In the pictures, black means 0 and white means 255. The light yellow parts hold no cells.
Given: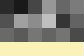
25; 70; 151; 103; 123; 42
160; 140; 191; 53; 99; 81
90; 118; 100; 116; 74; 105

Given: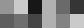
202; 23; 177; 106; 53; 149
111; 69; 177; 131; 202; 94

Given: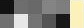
110; 105; 132; 126; 18
231; 116; 84; 24; 112

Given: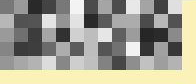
153; 41; 67; 120; 243; 76; 165; 76; 232; 164; 64; 223; 120
82; 84; 228; 148; 226; 41; 90; 171; 172; 75; 184; 82; 183
112; 60; 165; 49; 208; 189; 230; 95; 156; 38; 43; 138; 154
59; 62; 106; 173; 91; 189; 85; 113; 242; 51; 161; 55; 133
167; 179; 220; 135; 206; 191; 130; 70; 142; 193; 158; 179; 150

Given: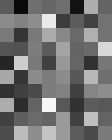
9; 111; 102; 111; 19; 173; 100; 91
130; 142; 233; 61; 92; 66; 114; 140
53; 121; 171; 136; 105; 176; 115; 122
82; 125; 91; 164; 100; 105; 216; 84
205; 121; 64; 152; 101; 49; 119; 37
53; 139; 124; 140; 87; 184; 112; 168
64; 74; 125; 129; 64; 133; 141; 49
44; 99; 246; 88; 50; 93; 88; 173
95; 107; 100; 154; 65; 192; 99; 65
188; 141; 196; 154; 92; 74; 123; 76

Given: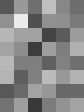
153; 112; 191; 135; 110; 87
235; 80; 144; 143; 122; 144
162; 161; 68; 91; 157; 182
141; 60; 158; 126; 176; 163
126; 127; 97; 129; 112; 184
94; 128; 187; 152; 179; 180
105; 163; 151; 104; 104; 88
158; 56; 124; 146; 163; 115

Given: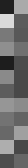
170; 32
91; 217
88; 121
112; 143
76; 29
72; 138
72; 93
139; 150
99; 115
160; 104
72; 174
102; 77

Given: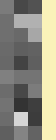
72; 82; 123
177; 177; 111
105; 167; 111
95; 98; 106
67; 95; 104
116; 116; 128
72; 124; 108
51; 62; 115
213; 60; 108
132; 99; 95

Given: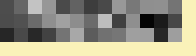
102; 195; 151; 74; 98; 61; 73; 152; 120; 143; 144; 116; 77
81; 107; 143; 161; 141; 107; 189; 64; 143; 4; 27; 71; 76
73; 40; 66; 116; 168; 92; 113; 118; 159; 158; 39; 158; 38
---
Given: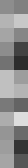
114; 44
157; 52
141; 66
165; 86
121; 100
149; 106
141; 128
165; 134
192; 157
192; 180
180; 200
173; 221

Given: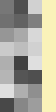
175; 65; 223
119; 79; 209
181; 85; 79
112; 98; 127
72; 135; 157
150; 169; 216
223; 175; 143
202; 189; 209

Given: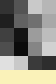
78; 11; 133; 209
64; 19; 156; 189
51; 84; 201; 182
31; 98; 112; 168
224; 201; 58; 45

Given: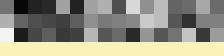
115; 8; 34; 41; 162; 34; 162; 176; 79; 216; 143; 188; 100; 107; 168; 107
243; 27; 71; 94; 57; 64; 182; 86; 107; 41; 149; 86; 115; 196; 57; 156
176; 100; 79; 71; 64; 94; 143; 121; 128; 135; 202; 188; 86; 49; 128; 128

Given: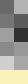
159; 49
118; 92
138; 153
207; 166
105; 178

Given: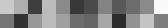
117; 50; 152; 188; 159; 109; 102; 167; 44; 146; 196; 125
202; 175; 62; 188; 138; 56; 74; 131; 88; 109; 138; 249

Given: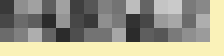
71; 107; 94; 43; 149; 71; 57; 143; 122; 50; 71; 155; 167; 107; 174
107; 128; 174; 100; 43; 78; 115; 115; 167; 43; 94; 86; 122; 143; 155
57; 143; 161; 94; 161; 63; 86; 128; 115; 189; 100; 196; 202; 122; 136

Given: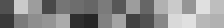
58; 123; 142; 149; 171; 46; 38; 129; 164; 65; 81; 135; 217; 224; 184; 177
81; 202; 157; 73; 117; 109; 102; 123; 87; 157; 102; 177; 202; 149; 224; 190
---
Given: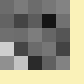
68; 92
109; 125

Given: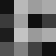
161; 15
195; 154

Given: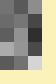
118; 71
146; 47

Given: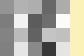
241; 92
187; 98

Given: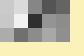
241; 47
112; 140

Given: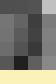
100; 62
91; 66

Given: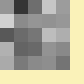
139; 149
107; 118
